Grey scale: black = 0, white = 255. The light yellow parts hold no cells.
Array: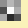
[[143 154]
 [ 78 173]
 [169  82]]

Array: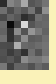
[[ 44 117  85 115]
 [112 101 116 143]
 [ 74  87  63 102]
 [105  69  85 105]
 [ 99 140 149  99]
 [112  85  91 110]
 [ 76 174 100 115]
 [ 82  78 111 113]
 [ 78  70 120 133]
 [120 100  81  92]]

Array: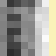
[[149  71  86 240]
 [126 139 126 214]
 [134  71 147 220]
 [129 102 135 227]
 [130  62 133 235]
 [122 116 138 250]
 [135  67 149 229]
 [135  56 117 232]]

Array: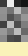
[[ 58  36]
 [146 188]
 [142 111]
 [ 64  76]
 [153 188]
 [137  69]]

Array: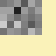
[[118 150 166]
 [162  32 124]
 [173 111 115]
 [204 197  89]
 [115 141 183]]

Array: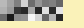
[[185 128 108 120 102]
 [177  54 168 224 230]
 [108 141 245 102  40]]

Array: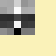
[[171 208 160]
 [158 250 174]
 [ 44  69  43]
 [ 57 245  60]
 [141   2 121]]
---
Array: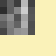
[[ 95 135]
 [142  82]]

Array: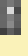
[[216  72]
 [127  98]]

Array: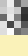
[[225 202]
 [234 125]]

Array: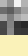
[[ 93 128]
 [127 169]]

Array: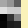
[[205 203]
 [ 51 132]]

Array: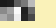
[[163 249]
 [144 236]]
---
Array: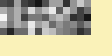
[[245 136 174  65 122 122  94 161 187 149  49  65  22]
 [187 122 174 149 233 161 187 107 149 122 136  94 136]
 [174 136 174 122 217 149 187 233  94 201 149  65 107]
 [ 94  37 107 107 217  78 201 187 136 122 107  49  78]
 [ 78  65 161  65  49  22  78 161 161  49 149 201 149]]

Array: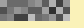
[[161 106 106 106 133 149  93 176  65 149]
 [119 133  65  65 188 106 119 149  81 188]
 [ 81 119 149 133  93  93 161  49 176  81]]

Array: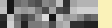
[[193  21 163 150 163 122  76 163  76  62 193 208 208 208]
 [179  21 106 122  91  76 135 122 193  48 163 179 179 179]
 [ 48 193 106  62  91 150 220  21 193 150 163 135  91 106]
 [ 34 208 122  34 122 122 135  76 163 179  48  48  34  34]]

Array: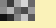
[[142 182 105  75 154]
 [130  59 169 213 105]
 [ 18  47 130 198  90]]

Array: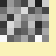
[[249  97 124 167  97 249 136]
 [152  56 191 136 167 152 179]
 [110 167 152 218  82 124  70]
 [ 82 204  82  97 152  70 167]
 [ 56 218 179 110 191  41 124]
 [ 41 152 110  70 191  29 204]]

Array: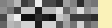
[[144 117  60 197 197  29 184 184 223 101 158 223 144 172]
 [130 144 184  60  85 237  72  72  44 158 130  44 130 117]
 [101 184 172 211 211  29 211 211  85 158 117 211 101 130]
 [ 72 197 237  15  15  44  29  15 197 172  60  60  60  44]]
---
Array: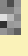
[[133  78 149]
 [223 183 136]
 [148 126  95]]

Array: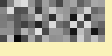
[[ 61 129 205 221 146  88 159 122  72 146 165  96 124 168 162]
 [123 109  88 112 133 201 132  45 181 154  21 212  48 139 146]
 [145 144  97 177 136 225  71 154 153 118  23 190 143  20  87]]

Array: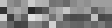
[[193 142 128 157 204 179 175 115 120 105 137 151 143 159 158 158]
 [211  63 139  97 225 207 175 115 162  86  75  78  84 193  71  78]]

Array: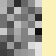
[[177 142  43 101 145 214]
 [112 171 121 112 155  40]
 [202 119 170 130 204  16]
 [ 71 156  81 124 217 228]]

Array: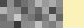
[[ 74 142  87 112 130 182 154 170 141]
 [110 145 200 132 118  91 123 180 102]]

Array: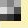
[[164 130 176]
 [ 70  50  13]]
